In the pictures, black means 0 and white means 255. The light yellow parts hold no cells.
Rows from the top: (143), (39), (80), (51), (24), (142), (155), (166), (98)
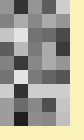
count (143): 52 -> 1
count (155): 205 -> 4

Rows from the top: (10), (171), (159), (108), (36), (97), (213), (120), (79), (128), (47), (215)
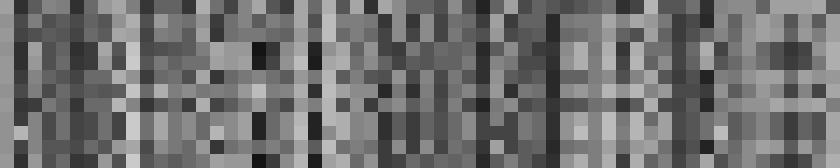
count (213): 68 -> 3
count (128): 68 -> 5
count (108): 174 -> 5
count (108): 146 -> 5
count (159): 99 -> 4
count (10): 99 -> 8
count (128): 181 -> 3

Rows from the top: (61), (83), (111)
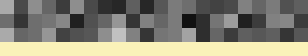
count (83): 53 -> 2
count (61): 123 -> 2

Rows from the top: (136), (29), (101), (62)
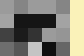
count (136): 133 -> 2
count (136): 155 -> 3
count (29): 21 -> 3

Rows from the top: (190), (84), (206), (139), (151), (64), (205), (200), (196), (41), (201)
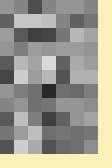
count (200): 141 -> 1
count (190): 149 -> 3
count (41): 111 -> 2
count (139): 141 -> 0
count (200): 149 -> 3
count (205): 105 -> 1

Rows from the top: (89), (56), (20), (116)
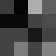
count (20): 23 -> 1
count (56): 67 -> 1
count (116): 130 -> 1
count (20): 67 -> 3
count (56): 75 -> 1

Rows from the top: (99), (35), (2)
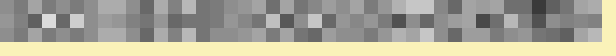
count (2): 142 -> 10
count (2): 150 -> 3
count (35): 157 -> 2

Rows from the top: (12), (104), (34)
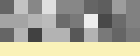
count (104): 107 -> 2
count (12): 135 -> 3
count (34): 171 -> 0
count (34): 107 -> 0
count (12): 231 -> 0
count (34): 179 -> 4

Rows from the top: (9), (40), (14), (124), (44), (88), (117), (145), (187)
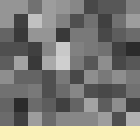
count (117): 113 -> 3
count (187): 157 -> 2
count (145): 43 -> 1
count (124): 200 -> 1
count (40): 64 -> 2
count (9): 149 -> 3
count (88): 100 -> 2

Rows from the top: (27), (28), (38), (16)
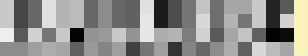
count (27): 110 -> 1
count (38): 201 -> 2
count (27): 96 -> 1
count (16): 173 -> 2

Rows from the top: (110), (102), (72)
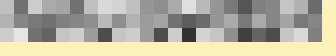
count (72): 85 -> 0
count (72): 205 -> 4
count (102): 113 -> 2

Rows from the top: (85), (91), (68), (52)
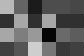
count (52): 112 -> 0
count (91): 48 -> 4

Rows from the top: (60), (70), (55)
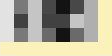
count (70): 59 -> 0
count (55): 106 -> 2

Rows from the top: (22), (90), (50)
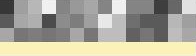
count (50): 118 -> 4
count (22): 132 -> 4
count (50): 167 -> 3
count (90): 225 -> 0
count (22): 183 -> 1
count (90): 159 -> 2
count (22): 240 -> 2

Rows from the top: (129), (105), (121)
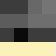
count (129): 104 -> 1
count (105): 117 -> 0
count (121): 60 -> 3
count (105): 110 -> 2

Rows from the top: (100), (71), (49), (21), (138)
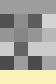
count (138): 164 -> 1
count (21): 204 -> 3
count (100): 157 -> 4
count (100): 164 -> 0
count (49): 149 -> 2

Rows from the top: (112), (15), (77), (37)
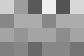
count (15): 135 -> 2
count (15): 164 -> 0
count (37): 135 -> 3
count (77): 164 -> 4
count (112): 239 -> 1

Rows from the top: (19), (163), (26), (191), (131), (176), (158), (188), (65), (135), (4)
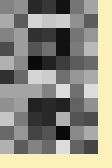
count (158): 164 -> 3
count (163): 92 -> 2

